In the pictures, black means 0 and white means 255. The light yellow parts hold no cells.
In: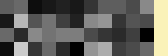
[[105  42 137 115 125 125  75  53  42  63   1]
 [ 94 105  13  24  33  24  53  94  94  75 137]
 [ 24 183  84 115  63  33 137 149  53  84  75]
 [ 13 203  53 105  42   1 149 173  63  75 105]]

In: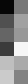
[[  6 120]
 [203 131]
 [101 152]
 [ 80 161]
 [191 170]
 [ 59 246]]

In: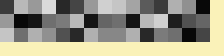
[[153   8  20 111 123 185  20 101 111  20 185 208  30  81 101]
 [197 111 176 144  81  40 176 135 135 176  40 123 111   8  69]
 [ 59 185 153 218  40  69 153 208 197 164  91  59 176 144   8]]

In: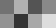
[[147  52 168 221]
 [114 177  84 137]]

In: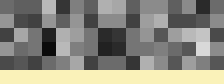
[[149  74  65 149  95 149  65 139 139  65 158 176  74  74  86 139]
 [ 74  86  65 107 127 167  65 107 107  53 176 139  86 158 127  86]
 [107  95  95 185  53 127  95 176 167  95 139 139  95 139  42 107]
 [149 107 117  11 185 127 117  33  42 117 117 127 107  86 217 139]
 [ 65 167 117  33 176 158 117  42  53 117 149  86 158 185 196  74]]

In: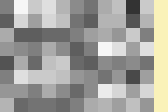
[[171  94  94 105 105 127 159 171 150 202 127]
 [180 105 115 115 105 127 171 180 159 192 150]
 [150 139 127 171 139  94 127 246 223 159 223]
 [150 150 127 171 139 105 139 235 214 159 214]
 [ 83 171 105 192 202 105  94 139 127 139 115]
 [ 94 214 159 214 192 115  94 180 180  83 180]
 [127 223 202 202 192 150 139 115 150  73 159]
 [127 246 202 223 180 139 115 171 192  51 202]]

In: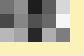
[[ 72 134  81 105 246]
 [115 144  29  93 215]
 [184 164  39 174 125]]
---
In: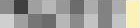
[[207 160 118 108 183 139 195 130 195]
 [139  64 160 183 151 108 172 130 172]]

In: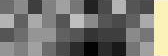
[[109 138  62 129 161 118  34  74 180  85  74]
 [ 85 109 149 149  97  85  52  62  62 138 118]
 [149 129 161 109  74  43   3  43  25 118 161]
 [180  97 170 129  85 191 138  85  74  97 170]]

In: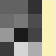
[[ 98  98  49]
 [152  26  67]
 [108 120  77]
 [ 58 213 173]]

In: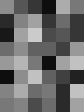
[[141  86  54  14 172 120]
 [120 131  75 108  42 162]
 [108 141  97  97  64 153]
 [131 172 108 120  42 193]
 [153 181 120  14 162 193]
 [ 42 131 162  54 108  54]
 [ 14 141 193  97  64  33]
 [ 24 162 203  75  86  54]]

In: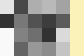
[[ 50 120  82  61  91]
 [249 130 111  50 218]
 [249 100 152 140 196]
 [228  72 174 185 163]]

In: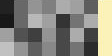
[[160  82  63 148  72 172  63]
 [193 148  94 136  72 116  43]
 [ 34 104 148 127 172 160  94]
 [ 24 104 184 160  52 116 172]]

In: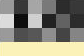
[[154  78  87 143  68 133]
 [154  56 166 121  44  56]
 [219  13 207  34  98  44]]

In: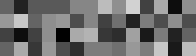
[[100 170  55 152  77  45 124 124 112 152 124 199  25 188]
 [ 65  13  65 143   1 170 179  55  45 161  25 124  34 100]
 [100  34  89  89  89 134 134 188 143 210  65 170  13 143]
 [152 199 100 143 152  77 134  65 112  34 124  77 143  77]]
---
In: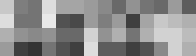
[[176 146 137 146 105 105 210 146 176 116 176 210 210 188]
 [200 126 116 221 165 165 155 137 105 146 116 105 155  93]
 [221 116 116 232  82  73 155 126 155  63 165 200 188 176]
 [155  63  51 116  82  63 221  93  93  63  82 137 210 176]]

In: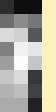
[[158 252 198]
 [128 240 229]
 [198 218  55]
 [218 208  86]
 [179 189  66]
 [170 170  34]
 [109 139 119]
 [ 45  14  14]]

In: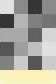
[[128 202  85 202]
 [ 53 181 128 117]
 [169 169  97 213]
 [ 85 158 190 224]
 [224 138  53 138]]

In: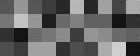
[[118 194 149  30 106 128  97  97  19  49]
 [ 87 149  87  60  39 183  39 161  69 171]
 [ 78  60 161 161  49  78  69 171 206  19]
 [ 49  19 106 118 139  60 149 139 106  97]]

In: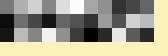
[[ 21 186 133 241 144  59   3  41 231  92  41]
 [121 176 209 133 221 252 165 144  50  71 101]
 [ 12 110  71  21 101  83  50 156  83 209 186]]

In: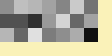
[[142 191 182 162 133 202 115]
 [182 103 224 124 142 172  16]
 [ 81  81  48 153 212 103 162]]

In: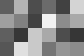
[[ 86 224 201 117 149 140]
 [ 95 179  77 107  65 212]
 [159 129  65 242 140 169]
 [ 95  54 201 169  77  54]]

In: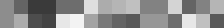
[[141 172  77  67 231 243 163 121 100  89 151 151 109 231 192  89]
 [141 100  58  58 109 109 222 172 181 192 130 130 212 100 130 181]]
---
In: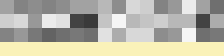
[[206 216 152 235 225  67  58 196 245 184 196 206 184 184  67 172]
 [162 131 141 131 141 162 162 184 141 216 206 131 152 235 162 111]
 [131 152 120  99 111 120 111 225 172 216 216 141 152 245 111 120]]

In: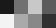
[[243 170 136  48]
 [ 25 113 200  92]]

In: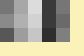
[[138 176 210  58 106]
 [118 167 220  58 118]
 [ 87 157 198  46 127]]

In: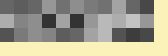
[[173 132 142  51 163  51 151 185 173 195 151]
 [102  93 102 151 113 142 122 113 163 102  72]
 [ 83 122 142 132  93 102 163 185  83  61  72]]

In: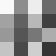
[[249 141 237 107]
 [196  73 207  53]
 [162  97 184  64]
 [152  85 119 173]]

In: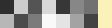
[[183  75 123 249 228 163  66]
 [ 46 204  84 216  55 135 113]]

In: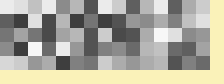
[[235 224 193 235 139 183  83 235 204  95 183 235  95 172 204]
 [215 204 151 172  62 128 117 204 172 151 172 183  83 128 106]
 [139  62 247 106 235 151  83 128 139 106 183 193 106  95 163]
 [117 163 117  74 163 183  83 204  74  83 172 247 224 139 151]
 [ 95  62 224  74 183  62 117  62  83 151 139 172 128 193 224]]

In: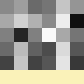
[[168 208 177 137 237  16]
 [137 158 106 117 197 149]
 [128  37 128 249 168 117]
 [106 187  97  76 218  86]
 [ 66 197  66  86 228  56]]

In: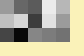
[[192 214  60 225 155]
 [155 103  91 235 183]
 [ 69   8 134 124 114]]
